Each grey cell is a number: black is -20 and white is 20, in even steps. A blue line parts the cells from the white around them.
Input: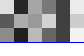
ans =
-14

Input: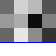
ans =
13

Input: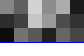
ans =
-5

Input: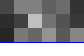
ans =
0

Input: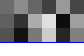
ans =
2

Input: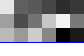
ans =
-5
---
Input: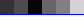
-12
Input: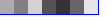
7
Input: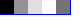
-20
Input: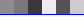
2
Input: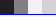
-15
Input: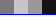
-1
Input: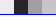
17
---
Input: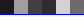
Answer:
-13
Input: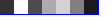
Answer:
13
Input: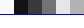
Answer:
-2
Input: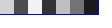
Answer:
10
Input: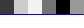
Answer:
-2
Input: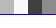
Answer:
19
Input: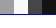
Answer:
19
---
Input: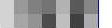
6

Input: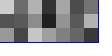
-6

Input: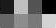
2

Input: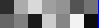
0

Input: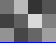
-5

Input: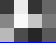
19

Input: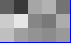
16

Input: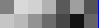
9

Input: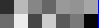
17

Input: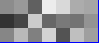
-9
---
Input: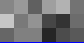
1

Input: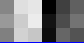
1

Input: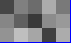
-9

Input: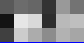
-6

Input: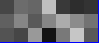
-9

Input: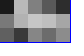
-16

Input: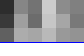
-13

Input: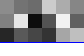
2

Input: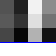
-7
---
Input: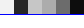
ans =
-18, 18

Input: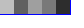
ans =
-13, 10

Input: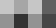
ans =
-5, 3

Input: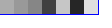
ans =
15, 7

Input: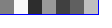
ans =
10, 0

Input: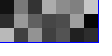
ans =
11, 9

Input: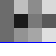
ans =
14, -3
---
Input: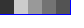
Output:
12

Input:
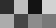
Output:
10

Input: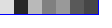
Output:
-14

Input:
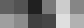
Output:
-7

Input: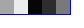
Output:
17

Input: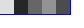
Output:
-14

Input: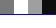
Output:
20

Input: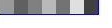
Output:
-5
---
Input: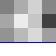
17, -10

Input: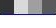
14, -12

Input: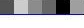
12, -20

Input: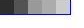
12, -13

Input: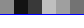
10, -17

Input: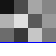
15, -17

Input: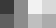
18, -11

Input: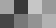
11, -11
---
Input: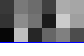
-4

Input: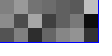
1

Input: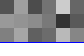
-3

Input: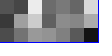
0

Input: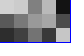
-2

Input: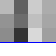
-12

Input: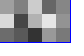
-12

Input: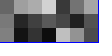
10
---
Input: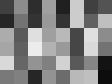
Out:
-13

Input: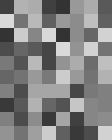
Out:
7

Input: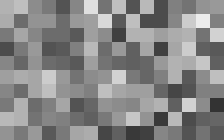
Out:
2

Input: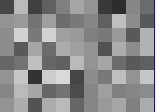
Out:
-10

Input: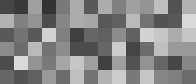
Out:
5

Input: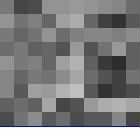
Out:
-8
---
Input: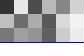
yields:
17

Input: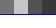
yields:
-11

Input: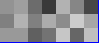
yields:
10

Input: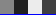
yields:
-10

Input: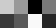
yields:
-14

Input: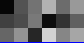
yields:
6

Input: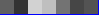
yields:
-7

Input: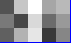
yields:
1

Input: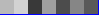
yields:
-6
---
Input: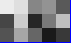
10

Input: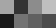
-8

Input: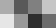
-3

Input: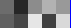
14

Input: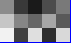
-6

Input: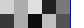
-7

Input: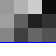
-12

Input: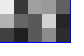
-14

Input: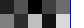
14
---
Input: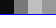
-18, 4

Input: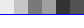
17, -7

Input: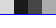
14, 7

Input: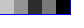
11, -20

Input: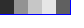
-13, -5

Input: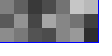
0, -13

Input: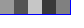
4, 0
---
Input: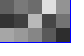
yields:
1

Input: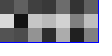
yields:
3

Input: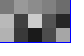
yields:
-16

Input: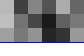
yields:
3

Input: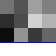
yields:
-11

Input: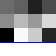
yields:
12

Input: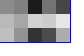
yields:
-12

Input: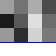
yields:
13
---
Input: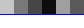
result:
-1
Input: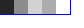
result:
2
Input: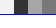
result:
-12
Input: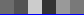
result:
-7
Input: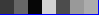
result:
-4
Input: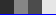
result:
1
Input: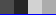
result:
-14
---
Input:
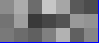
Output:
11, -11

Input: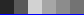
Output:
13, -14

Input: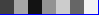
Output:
18, -17

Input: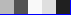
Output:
19, -15

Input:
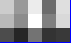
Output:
20, -14

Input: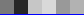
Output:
14, -14

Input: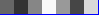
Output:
19, -12

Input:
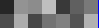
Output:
10, -14

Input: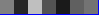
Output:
10, -16
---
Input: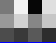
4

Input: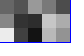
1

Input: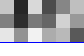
0

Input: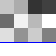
-3

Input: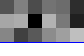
6

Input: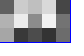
8
